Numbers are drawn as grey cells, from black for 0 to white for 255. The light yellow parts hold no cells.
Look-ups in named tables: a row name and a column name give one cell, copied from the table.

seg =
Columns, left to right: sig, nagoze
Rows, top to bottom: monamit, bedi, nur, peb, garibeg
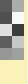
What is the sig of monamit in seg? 90
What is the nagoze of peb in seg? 200
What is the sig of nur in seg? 224
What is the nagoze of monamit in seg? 172
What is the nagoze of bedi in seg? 249
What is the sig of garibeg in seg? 151
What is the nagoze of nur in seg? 61
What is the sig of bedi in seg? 79
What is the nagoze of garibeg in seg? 159
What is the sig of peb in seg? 94

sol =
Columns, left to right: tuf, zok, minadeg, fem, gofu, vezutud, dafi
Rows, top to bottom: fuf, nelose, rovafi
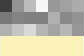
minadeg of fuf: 188
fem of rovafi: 181
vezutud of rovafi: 182
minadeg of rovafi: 217
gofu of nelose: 176
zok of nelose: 132
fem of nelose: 128
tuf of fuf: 62
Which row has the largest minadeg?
rovafi

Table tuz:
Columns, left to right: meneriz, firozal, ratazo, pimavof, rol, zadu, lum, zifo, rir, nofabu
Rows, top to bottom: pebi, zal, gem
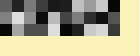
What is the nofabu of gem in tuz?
57
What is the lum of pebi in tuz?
191
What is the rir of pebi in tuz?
201
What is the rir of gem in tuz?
215
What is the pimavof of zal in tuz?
12
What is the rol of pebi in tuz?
24
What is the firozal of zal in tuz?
221

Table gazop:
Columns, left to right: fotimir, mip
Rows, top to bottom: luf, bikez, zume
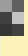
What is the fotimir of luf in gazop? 157
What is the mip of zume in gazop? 66
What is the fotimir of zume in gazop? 53
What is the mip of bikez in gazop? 195
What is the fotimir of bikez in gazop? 64
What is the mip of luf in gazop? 96
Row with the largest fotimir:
luf

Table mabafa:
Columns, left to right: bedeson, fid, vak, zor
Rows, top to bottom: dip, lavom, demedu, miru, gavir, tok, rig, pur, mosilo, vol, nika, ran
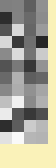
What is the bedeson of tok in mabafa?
83
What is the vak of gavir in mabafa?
116
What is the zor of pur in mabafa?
165
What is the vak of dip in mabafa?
95
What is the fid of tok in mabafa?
121
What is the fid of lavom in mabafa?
130
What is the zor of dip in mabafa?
144
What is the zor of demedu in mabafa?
155
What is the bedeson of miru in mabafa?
216

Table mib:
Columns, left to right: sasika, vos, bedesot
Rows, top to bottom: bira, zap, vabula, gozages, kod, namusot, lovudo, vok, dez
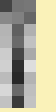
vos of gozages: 106
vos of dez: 58
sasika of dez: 194
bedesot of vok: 190
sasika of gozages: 183
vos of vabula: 96
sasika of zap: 137
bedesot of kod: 169
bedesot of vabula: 176
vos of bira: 116
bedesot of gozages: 193
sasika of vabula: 180
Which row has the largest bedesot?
namusot

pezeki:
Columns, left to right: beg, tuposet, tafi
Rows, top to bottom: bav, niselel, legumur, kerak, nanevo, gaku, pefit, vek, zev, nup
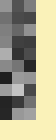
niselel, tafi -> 71
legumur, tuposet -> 103
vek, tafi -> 73
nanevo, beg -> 174
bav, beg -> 149
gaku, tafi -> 39
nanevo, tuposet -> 50
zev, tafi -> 113
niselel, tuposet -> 75
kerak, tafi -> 61
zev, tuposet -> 58
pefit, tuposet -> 154
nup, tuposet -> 152
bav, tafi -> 125

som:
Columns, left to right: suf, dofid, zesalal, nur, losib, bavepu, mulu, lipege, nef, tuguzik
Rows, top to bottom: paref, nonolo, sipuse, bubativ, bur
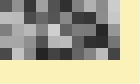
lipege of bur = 132
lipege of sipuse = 122
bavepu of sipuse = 99
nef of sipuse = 39
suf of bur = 73
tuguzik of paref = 204
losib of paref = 82
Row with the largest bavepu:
bubativ

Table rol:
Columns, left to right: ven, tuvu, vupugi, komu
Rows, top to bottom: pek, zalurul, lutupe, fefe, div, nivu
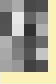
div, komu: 196
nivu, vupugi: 65
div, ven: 168
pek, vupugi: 72
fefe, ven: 177
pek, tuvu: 171
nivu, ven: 163
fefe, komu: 104
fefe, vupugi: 73
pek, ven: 145
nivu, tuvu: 151
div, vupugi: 83
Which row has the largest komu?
div

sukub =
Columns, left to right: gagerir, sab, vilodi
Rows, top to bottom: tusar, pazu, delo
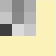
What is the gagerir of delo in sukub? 62
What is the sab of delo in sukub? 218
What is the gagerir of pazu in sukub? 198
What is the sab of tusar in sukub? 132
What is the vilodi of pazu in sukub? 181
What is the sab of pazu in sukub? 137
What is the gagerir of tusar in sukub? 179
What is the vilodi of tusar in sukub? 171
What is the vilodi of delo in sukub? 200
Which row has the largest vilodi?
delo

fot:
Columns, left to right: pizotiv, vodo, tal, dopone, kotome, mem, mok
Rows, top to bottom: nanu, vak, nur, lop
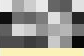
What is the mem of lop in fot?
140
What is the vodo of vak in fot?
111
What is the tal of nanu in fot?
205
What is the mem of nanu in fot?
90
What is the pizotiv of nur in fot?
95
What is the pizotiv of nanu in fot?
234
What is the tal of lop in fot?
61
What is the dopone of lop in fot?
70
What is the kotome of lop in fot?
201
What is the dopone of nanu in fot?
232
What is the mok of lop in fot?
8
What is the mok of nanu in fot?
225
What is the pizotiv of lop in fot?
77
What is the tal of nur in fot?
203
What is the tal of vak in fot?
101
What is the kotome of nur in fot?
171
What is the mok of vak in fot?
36
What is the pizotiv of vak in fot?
15
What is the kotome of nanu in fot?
101
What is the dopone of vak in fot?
124
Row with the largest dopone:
nanu

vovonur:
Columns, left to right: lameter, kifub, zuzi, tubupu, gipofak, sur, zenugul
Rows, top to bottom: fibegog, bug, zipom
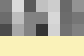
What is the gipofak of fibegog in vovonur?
205
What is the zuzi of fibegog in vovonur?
90
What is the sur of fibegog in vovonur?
105
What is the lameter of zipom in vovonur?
75
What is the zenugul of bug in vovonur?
118
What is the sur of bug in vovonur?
108
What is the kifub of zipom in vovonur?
167
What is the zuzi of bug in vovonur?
130
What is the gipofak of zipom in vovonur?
211
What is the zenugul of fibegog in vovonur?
147
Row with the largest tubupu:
fibegog

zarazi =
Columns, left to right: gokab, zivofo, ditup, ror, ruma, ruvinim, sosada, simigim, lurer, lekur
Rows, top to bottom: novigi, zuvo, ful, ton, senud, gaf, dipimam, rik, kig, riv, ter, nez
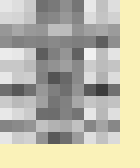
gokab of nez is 230
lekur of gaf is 196
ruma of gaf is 146
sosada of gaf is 137
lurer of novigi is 193
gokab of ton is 141
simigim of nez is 222
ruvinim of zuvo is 152
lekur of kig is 194
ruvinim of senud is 149
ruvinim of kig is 129
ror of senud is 93
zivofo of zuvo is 212
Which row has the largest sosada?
ter

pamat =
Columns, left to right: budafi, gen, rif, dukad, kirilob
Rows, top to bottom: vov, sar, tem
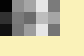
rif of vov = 165
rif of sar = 107
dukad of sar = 189
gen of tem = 118
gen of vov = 143
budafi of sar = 49
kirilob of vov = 123

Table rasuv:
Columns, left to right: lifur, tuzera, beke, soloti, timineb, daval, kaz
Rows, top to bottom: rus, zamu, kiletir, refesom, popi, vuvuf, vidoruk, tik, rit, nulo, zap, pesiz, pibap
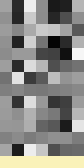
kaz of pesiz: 124
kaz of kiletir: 88
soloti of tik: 120
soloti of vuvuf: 182
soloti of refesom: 116
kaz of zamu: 143
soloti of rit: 152
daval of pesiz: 143

